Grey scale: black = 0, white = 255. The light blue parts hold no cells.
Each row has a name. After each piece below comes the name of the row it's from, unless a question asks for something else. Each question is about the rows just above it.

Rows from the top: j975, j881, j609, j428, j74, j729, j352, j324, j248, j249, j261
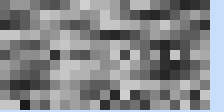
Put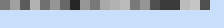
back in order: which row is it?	j74
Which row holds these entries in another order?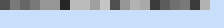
j74
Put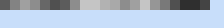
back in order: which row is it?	j609
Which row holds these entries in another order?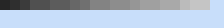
j881
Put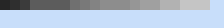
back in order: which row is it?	j352

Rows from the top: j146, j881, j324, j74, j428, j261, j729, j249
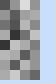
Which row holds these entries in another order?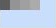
j881
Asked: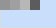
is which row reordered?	j729
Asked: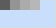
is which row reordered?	j261
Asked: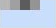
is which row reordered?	j729
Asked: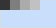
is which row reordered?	j428
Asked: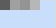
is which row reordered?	j729

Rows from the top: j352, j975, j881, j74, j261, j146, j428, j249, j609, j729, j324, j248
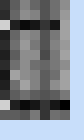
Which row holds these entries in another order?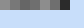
j428
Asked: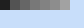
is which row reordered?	j74
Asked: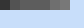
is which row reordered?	j729
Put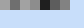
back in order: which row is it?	j609

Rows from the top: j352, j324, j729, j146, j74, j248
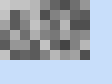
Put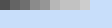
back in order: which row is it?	j352
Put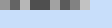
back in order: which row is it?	j729
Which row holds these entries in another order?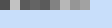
j248
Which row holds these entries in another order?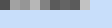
j248
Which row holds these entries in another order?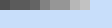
j324
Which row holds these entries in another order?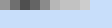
j352

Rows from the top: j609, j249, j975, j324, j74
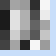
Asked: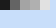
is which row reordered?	j975
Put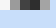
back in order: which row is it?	j609

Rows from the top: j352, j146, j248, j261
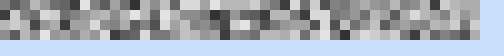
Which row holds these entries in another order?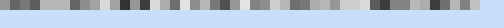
j352
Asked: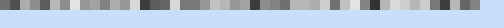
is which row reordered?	j261
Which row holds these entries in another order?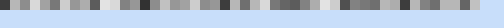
j261
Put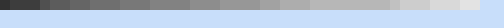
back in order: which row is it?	j352
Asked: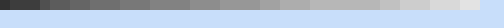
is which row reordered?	j261
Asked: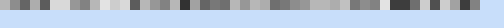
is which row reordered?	j352
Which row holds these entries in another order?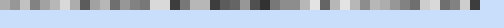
j146

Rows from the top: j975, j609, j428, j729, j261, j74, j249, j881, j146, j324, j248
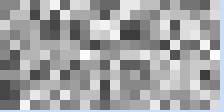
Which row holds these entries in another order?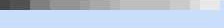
j324
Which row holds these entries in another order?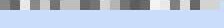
j975

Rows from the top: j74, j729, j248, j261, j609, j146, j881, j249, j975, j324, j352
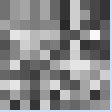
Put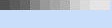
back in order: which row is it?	j881
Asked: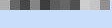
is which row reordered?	j146
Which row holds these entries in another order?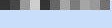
j729
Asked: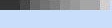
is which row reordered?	j324
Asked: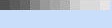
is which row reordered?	j975

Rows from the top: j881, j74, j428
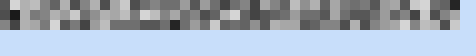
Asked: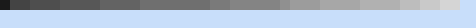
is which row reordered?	j74
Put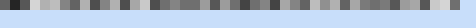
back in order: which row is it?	j881
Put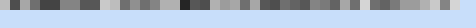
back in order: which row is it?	j428
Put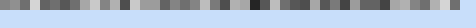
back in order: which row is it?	j881
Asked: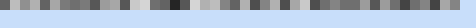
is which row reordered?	j881

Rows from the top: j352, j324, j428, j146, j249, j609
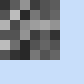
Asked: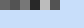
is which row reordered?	j324
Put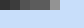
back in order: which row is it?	j352
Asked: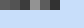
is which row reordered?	j352
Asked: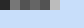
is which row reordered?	j324

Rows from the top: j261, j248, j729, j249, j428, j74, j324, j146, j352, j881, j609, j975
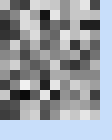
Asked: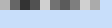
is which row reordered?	j324
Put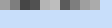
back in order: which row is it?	j609
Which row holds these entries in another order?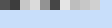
j975
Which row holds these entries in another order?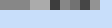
j146
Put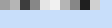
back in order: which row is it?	j352

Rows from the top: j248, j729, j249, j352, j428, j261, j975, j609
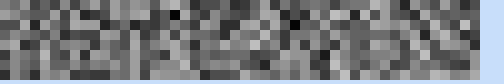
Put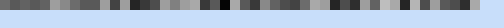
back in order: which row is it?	j729
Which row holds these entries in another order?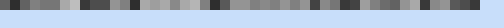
j609
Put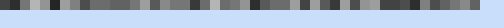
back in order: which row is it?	j352
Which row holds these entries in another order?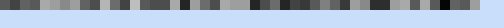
j249
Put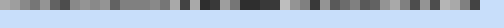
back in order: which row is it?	j609
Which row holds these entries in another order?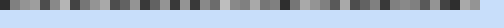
j428
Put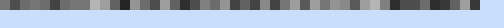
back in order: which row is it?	j248

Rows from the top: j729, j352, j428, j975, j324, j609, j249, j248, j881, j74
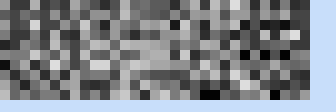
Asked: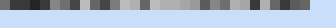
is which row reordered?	j324
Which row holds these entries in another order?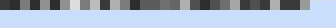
j729
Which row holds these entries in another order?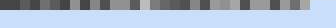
j352
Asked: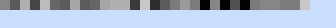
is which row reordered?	j609
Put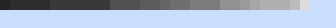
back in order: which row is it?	j975
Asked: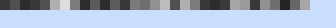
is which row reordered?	j881

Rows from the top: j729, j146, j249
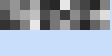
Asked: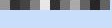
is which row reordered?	j249
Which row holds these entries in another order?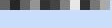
j249
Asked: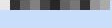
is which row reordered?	j249

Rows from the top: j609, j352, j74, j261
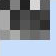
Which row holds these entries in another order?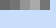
j261
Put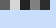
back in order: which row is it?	j609
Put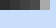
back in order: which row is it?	j352

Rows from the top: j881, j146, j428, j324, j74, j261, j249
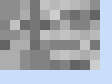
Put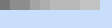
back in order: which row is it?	j324
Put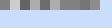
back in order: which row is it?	j249
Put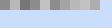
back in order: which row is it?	j881
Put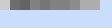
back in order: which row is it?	j249
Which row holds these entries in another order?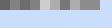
j146
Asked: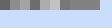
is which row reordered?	j428
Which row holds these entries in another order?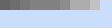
j74

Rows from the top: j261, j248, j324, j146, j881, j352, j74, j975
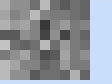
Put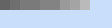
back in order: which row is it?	j74
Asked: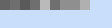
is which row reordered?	j261
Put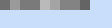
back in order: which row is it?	j74

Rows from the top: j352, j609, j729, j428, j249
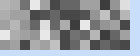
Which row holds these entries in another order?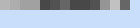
j609
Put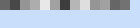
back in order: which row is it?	j729
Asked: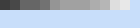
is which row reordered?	j352
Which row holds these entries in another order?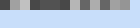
j609
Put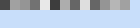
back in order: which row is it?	j729
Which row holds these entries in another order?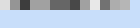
j352
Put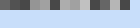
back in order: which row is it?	j249

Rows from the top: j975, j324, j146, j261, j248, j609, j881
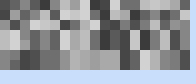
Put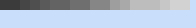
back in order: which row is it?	j975
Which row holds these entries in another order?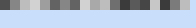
j248
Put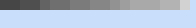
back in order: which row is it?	j609
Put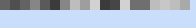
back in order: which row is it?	j975
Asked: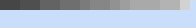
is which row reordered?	j881

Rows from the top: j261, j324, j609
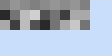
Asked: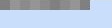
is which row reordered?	j261
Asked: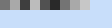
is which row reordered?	j609
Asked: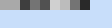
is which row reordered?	j324
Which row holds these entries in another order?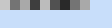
j609
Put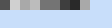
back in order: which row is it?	j324

